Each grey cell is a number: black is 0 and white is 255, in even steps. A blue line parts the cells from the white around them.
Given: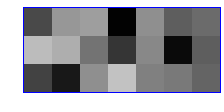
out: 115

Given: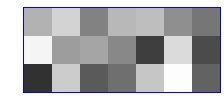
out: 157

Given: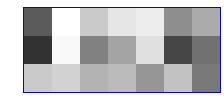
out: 179

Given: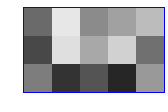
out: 139

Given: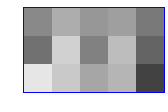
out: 159

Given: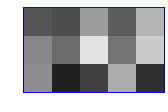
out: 115
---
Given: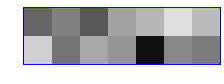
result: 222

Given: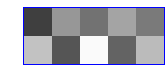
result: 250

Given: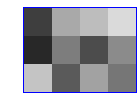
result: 218

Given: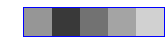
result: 209

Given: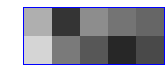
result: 213

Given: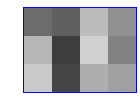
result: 208

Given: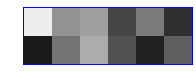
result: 238
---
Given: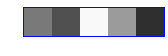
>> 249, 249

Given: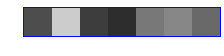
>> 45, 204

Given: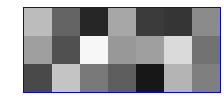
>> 152, 247

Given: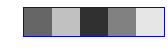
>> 48, 230

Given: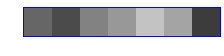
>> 152, 195

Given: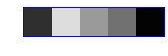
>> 154, 221
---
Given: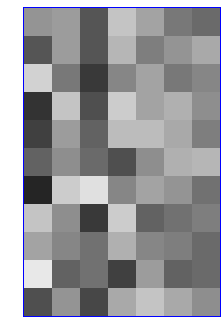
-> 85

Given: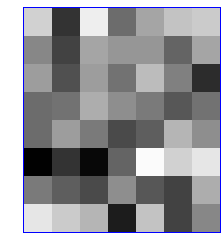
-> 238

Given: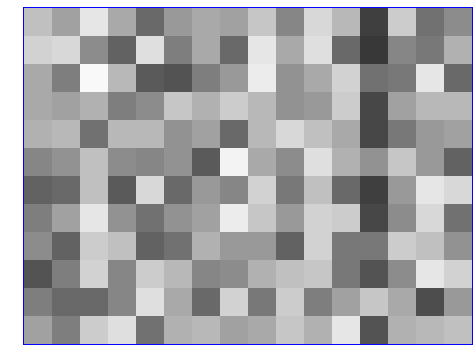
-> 230

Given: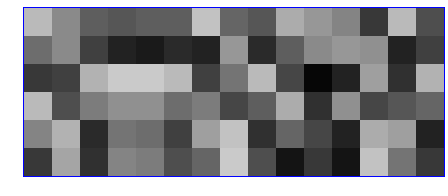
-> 94

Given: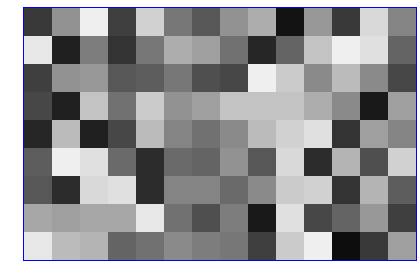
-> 239

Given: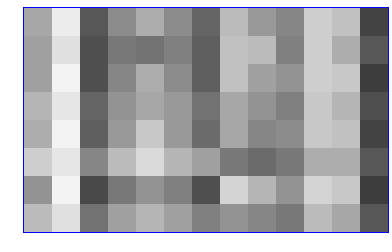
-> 87

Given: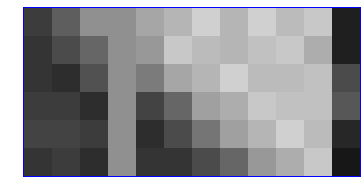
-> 144

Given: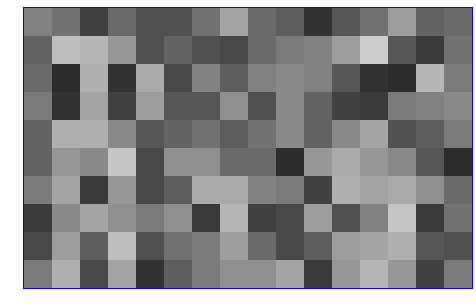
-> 65

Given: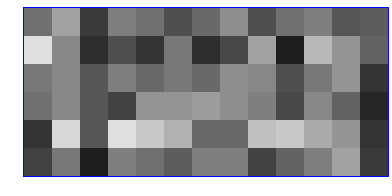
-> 58
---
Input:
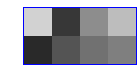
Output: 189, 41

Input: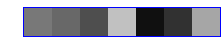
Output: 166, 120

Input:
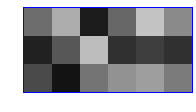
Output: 138, 74

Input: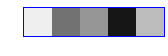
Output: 188, 239

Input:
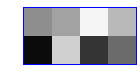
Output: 185, 11

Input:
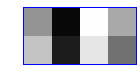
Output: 169, 196

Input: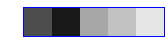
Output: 230, 77
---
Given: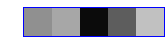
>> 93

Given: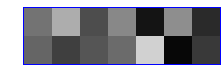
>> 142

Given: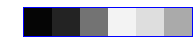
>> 222

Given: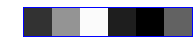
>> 0

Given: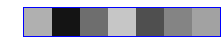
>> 132

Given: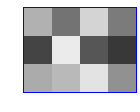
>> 212

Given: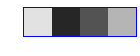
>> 83

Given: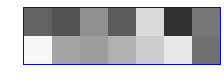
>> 49
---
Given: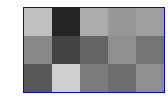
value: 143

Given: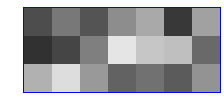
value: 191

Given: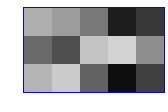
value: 210

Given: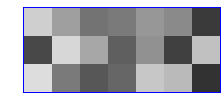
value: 64

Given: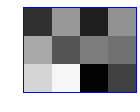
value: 125

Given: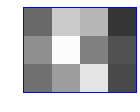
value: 128

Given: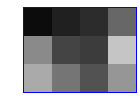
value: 60

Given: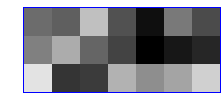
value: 23

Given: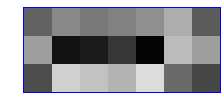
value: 187
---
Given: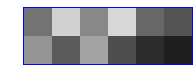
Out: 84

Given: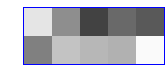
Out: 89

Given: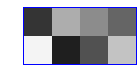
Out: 101

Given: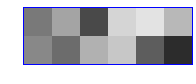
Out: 184

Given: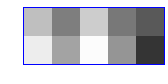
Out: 89

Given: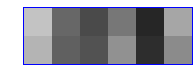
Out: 166

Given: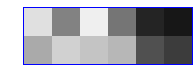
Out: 23

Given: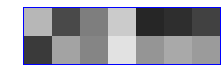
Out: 65
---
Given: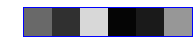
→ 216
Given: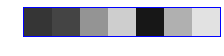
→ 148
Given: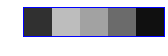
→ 162
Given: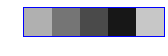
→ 74
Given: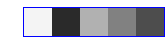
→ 177
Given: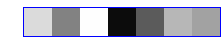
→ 254
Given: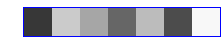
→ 166
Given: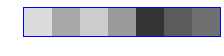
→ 204
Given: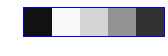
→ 213
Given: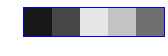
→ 230
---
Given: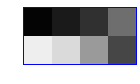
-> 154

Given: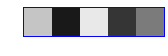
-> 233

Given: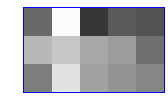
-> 162

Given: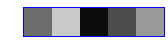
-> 13

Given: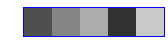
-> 173

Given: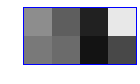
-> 19
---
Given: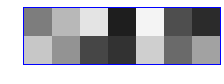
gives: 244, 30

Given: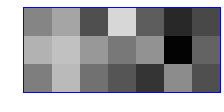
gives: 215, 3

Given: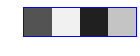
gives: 241, 32

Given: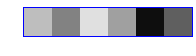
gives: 224, 14

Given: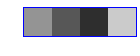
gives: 203, 46

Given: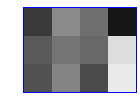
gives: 234, 22

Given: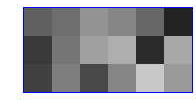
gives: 201, 35
